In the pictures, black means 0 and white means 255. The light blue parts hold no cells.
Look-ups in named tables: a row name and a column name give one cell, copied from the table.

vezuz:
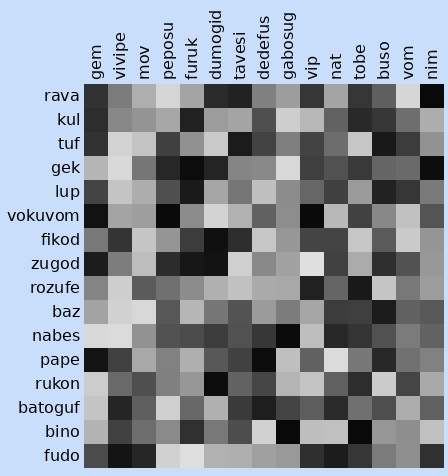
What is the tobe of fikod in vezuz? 198
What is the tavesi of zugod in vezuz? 207
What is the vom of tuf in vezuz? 60
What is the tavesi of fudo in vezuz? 175
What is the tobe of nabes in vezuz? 53
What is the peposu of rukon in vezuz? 128
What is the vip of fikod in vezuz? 68
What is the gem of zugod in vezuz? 28
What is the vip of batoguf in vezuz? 93
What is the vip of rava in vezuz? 54
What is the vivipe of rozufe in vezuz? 206
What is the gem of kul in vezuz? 45
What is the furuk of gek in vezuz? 12
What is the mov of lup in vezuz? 173
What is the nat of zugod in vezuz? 65
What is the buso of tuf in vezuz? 25
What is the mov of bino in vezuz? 110
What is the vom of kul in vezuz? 110

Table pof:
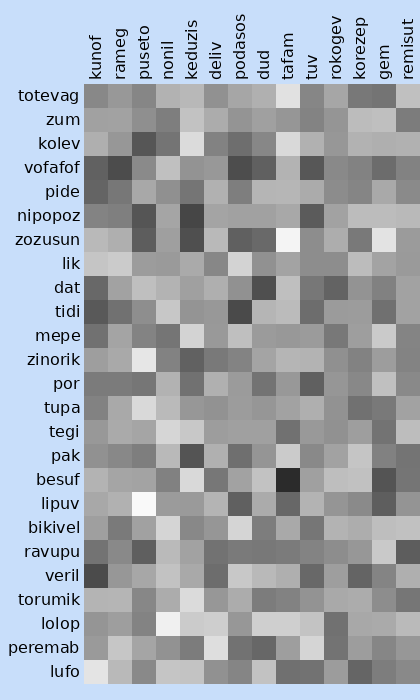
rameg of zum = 162
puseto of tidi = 142
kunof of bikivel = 159
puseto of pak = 126
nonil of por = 178
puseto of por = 118
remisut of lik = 154
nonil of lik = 154
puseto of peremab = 165
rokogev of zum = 149
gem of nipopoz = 188
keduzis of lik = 170
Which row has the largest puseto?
lipuv

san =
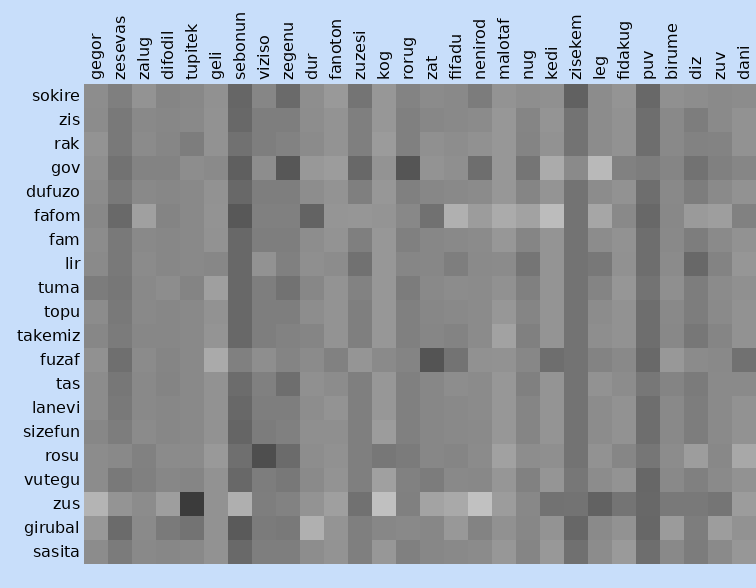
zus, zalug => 140
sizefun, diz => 125
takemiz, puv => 110
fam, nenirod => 139
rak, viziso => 126
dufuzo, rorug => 128
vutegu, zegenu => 120
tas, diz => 123
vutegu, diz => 128
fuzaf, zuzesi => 149
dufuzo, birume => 137
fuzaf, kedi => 110
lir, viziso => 146

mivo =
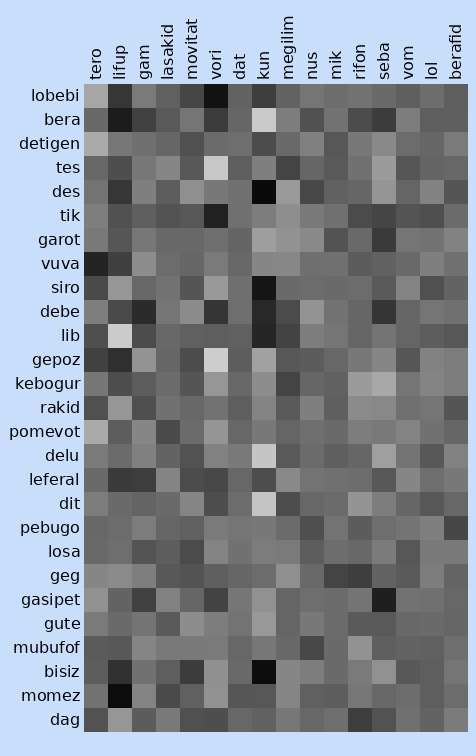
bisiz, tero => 93
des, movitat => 143
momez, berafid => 108
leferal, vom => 134
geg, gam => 126
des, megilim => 154
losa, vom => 87
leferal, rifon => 109
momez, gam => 131
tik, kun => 125
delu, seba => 159
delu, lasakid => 99
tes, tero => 103
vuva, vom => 105
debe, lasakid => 117
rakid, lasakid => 113
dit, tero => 124

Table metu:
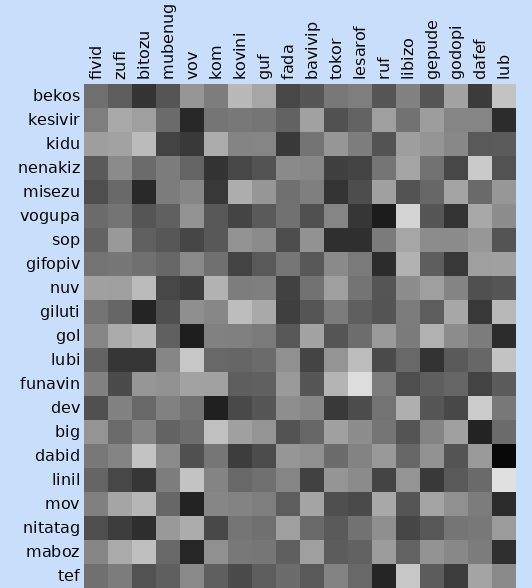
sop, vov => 70
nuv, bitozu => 187
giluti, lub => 184
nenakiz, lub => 82
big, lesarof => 141
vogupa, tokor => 133
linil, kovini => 104
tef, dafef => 164
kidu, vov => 57
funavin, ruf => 124
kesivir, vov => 40
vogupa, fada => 113
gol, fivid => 134
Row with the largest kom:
big

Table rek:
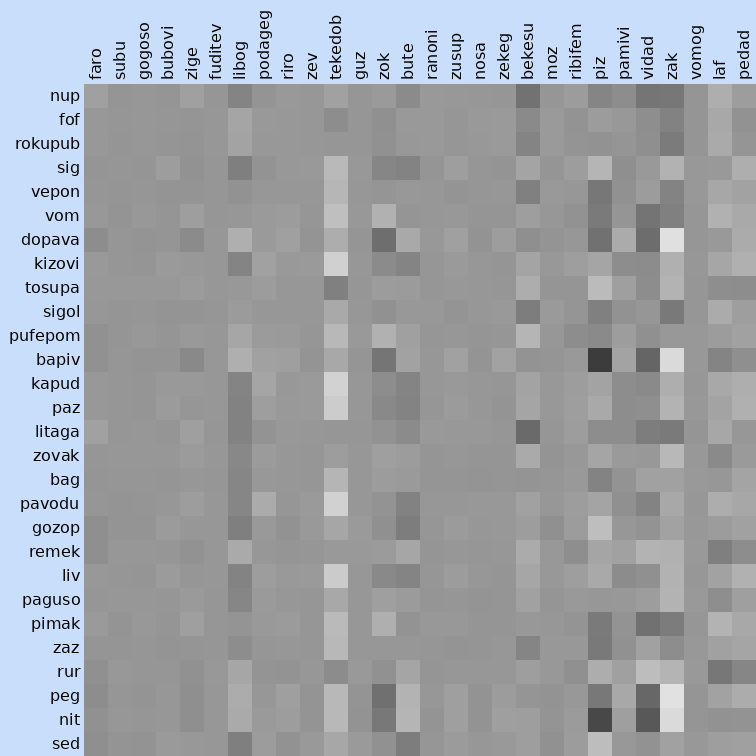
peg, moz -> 147
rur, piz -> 173
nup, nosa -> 151
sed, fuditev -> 151
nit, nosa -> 147
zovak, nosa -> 149

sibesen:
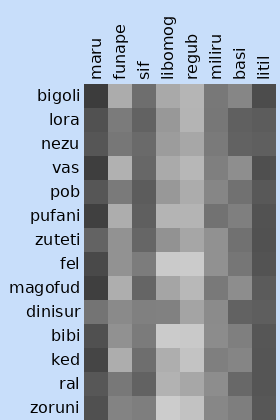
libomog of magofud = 165
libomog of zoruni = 204
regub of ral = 167
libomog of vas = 170
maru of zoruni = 80
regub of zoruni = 194
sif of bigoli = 110
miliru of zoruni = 135
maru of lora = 81

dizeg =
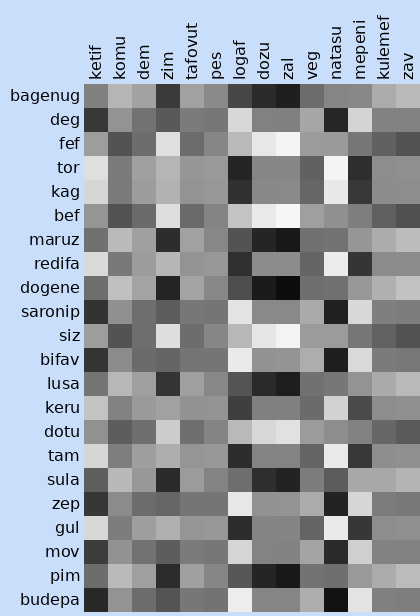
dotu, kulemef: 103
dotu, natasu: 141
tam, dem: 158
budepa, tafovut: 119
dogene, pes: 135
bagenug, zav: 186
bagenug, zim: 58
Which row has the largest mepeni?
budepa

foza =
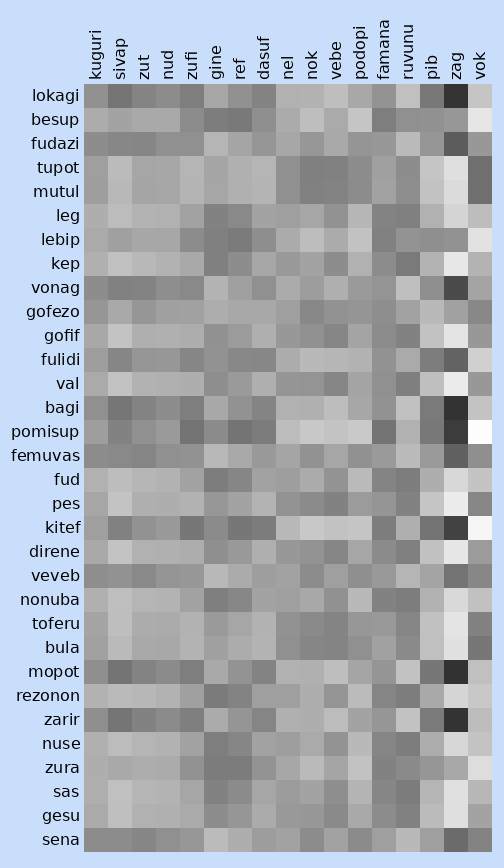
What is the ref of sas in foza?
139
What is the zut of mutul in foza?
165
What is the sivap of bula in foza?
186
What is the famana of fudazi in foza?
152
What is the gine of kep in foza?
128
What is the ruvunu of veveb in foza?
181
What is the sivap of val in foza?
194

